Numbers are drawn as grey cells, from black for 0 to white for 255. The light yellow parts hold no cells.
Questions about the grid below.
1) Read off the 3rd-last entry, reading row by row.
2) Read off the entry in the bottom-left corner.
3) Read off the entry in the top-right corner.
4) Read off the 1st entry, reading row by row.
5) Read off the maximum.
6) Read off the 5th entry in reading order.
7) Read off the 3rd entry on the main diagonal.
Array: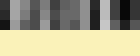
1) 96
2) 20
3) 53
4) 53
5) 198
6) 124
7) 96

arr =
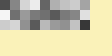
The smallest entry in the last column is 55
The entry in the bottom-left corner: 204
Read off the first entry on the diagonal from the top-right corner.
164
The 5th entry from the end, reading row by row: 185
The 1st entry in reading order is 78
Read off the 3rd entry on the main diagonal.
145
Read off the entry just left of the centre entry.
122
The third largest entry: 224

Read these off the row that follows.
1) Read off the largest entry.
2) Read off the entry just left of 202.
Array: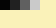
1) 202
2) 96

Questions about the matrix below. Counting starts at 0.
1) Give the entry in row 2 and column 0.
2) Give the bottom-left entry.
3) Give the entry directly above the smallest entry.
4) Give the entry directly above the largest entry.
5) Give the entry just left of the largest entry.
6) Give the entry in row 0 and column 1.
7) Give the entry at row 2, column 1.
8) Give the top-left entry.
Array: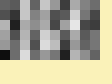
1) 180
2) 14
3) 152
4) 208
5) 161
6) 90
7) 32
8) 99

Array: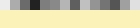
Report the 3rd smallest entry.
95
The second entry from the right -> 160
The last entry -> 224
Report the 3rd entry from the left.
107

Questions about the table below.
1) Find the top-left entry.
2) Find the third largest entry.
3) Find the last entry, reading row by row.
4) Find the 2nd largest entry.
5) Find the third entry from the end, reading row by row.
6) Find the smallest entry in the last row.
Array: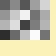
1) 96
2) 221
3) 115
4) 241
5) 192
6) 45

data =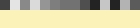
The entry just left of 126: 149
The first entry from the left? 67
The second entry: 228
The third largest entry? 198

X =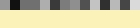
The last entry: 218
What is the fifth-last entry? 195
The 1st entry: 152
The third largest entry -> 185

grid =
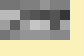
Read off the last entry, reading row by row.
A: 136
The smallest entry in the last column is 53
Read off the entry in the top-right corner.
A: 127
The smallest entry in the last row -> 117
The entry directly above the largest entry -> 84
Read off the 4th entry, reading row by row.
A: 127
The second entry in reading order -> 117

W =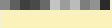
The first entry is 136
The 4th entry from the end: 187
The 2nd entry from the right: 146

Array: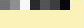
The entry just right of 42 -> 83
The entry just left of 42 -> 247
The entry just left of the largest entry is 143

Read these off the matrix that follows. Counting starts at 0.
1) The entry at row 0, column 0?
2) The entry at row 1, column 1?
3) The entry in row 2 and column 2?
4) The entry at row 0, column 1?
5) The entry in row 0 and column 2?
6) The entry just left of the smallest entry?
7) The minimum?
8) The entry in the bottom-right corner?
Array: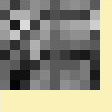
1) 133
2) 176
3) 218
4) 56
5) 111
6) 111
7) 4
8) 45

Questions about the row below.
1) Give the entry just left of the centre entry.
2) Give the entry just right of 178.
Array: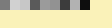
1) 90
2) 14

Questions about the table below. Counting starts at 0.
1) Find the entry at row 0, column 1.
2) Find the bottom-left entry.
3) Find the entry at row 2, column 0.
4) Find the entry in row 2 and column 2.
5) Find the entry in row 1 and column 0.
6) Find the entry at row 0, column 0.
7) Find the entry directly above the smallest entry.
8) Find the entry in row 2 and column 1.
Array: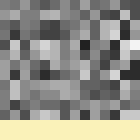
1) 117
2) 98
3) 107
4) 126
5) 150
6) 126
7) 171
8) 87

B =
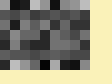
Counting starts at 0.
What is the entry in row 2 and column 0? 114
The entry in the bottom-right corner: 136
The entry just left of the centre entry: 102
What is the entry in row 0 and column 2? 28
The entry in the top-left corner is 157
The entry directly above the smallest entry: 84
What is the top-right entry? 189
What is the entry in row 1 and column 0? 84
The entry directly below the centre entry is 40
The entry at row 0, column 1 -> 17
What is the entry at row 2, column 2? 126
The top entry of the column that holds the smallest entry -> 148
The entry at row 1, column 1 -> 72
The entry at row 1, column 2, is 93
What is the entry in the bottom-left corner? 40

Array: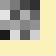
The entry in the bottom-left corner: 26
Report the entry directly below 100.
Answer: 145
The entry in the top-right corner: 48
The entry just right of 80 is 175
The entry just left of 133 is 164

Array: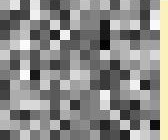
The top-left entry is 182
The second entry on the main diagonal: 57
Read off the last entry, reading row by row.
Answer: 172
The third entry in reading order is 79
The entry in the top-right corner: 150
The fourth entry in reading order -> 228
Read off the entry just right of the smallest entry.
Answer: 172
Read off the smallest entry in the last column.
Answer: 14
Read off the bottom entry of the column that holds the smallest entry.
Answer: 67
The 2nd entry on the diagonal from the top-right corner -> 57
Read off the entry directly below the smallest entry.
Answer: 216
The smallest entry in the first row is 57
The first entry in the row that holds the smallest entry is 160
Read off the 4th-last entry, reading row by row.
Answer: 34
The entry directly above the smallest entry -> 24
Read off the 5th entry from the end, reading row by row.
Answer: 79
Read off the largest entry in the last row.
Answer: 228
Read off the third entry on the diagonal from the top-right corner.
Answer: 216
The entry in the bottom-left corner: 57
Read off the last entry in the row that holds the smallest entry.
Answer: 160
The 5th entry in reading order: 100

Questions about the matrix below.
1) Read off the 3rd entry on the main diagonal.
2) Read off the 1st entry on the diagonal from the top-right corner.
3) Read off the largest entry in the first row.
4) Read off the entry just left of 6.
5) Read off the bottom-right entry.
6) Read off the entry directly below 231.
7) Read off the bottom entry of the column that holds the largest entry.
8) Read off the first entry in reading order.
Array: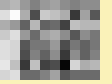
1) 98
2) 141
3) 183
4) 77
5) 107
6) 213
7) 222
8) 173

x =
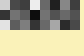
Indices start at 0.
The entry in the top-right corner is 62
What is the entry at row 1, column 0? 52
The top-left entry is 208
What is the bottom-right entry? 73
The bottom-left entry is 227
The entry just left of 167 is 105
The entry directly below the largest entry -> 13

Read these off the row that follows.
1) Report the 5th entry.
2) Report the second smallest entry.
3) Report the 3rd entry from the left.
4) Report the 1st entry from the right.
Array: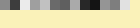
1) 193
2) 40
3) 235
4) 225
